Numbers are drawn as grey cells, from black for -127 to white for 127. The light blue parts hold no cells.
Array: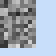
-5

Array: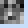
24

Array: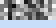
104

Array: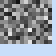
-26

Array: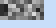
20

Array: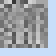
-13

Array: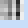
41

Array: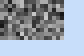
-14
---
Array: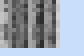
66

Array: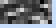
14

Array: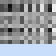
111

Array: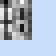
-7

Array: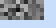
2

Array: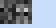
-43
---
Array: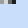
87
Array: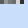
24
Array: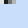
-97
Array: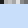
50
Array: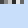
8
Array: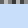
63
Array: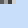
37
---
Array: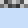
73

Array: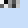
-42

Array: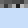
-53

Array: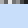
-13

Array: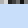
-64

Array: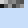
8

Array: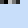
-8

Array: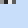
-34
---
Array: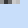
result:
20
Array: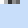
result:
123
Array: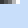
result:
-72
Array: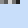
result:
12
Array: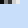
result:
-118
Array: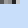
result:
-39
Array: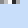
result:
10
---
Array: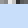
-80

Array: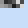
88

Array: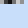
75

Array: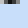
5

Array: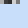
-6

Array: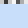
-42

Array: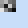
14

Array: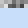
25
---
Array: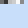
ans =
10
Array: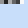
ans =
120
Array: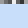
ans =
40
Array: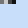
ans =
-109
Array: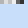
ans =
-76
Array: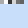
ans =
-28
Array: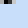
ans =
72
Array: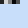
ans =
-50
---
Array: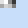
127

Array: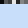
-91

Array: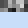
67

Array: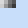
49

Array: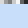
117

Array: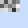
56

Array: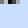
-112

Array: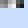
73

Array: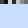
69
